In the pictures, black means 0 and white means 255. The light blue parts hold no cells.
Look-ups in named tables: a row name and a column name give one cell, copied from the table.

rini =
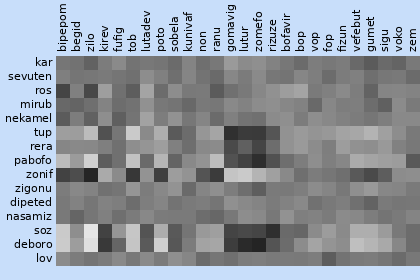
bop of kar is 107
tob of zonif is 55
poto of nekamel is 125
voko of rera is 129
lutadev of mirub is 145
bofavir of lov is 122
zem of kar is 121
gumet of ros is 99
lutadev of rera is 149
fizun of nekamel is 129
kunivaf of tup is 108
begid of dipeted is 130
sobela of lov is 143
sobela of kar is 107
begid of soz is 142

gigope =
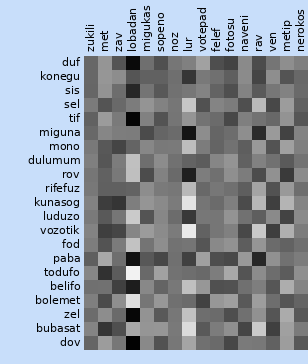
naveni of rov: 124
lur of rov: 31
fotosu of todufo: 168
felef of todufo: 125
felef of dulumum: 134
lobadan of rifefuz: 99
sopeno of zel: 89
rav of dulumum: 129
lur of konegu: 54
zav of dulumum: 124

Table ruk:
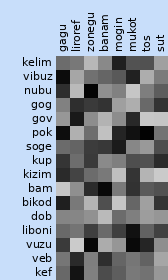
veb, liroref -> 42
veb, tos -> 98
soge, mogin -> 27
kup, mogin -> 127
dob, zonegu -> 145
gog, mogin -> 159
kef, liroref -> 19
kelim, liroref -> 120
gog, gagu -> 129
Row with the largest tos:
gov

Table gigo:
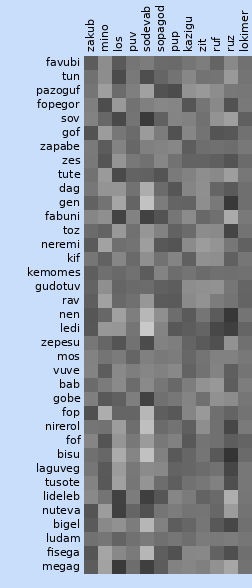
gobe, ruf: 145
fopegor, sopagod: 135
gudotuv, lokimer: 101
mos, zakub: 130
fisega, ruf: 98
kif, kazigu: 96
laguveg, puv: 120
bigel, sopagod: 129
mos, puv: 101
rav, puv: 112
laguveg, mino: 89

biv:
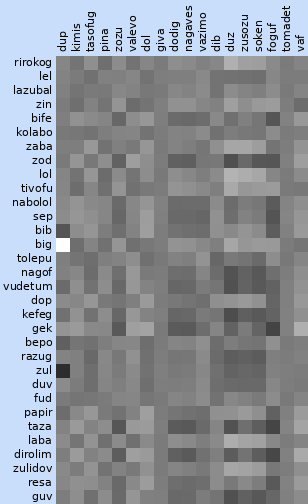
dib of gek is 133
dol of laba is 138
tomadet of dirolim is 129
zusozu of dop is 153
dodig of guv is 105
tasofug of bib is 149
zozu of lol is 139
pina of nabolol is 134

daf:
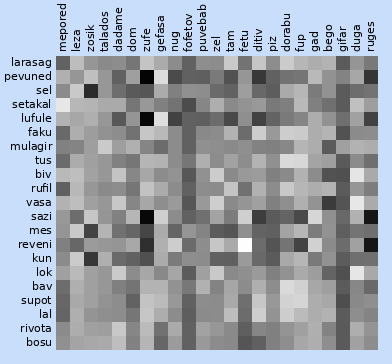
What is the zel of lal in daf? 140
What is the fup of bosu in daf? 167
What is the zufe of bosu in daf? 181
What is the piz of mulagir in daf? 128
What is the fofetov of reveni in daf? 107
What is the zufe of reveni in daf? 47
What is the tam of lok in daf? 138
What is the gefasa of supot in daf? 187
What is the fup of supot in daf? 213
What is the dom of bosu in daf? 129
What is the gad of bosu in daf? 174
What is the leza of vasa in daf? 190
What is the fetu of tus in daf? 141
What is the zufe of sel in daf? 86
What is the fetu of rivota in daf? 95
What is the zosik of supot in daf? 160

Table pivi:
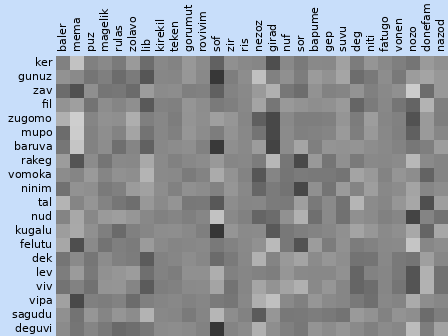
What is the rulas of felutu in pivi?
127
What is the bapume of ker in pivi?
137
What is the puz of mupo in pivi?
130
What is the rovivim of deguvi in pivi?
130
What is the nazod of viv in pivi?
113
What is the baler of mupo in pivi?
108

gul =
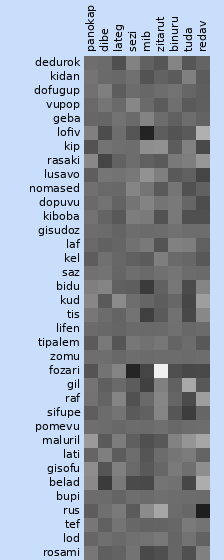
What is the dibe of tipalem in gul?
121
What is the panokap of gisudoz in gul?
109
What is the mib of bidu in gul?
59
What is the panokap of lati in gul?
101
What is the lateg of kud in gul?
139
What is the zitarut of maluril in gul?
88
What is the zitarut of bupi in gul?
111
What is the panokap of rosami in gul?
119
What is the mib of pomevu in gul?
107
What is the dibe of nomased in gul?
105
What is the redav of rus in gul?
30
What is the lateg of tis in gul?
100
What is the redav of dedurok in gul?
100
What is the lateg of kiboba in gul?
88
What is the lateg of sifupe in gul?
116
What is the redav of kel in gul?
88
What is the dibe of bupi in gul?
107
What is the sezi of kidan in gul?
112
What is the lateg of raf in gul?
132
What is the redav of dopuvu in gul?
77
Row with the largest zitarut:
fozari

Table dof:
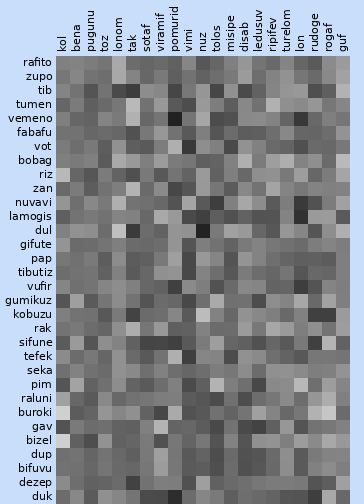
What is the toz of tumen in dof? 106
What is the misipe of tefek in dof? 76
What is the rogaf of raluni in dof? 173
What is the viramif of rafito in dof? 106
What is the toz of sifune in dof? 142
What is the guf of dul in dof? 175
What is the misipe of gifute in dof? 99
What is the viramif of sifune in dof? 70
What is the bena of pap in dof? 113
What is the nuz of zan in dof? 153
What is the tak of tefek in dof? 106
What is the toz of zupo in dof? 110
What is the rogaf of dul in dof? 142
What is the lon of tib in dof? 152
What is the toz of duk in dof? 144

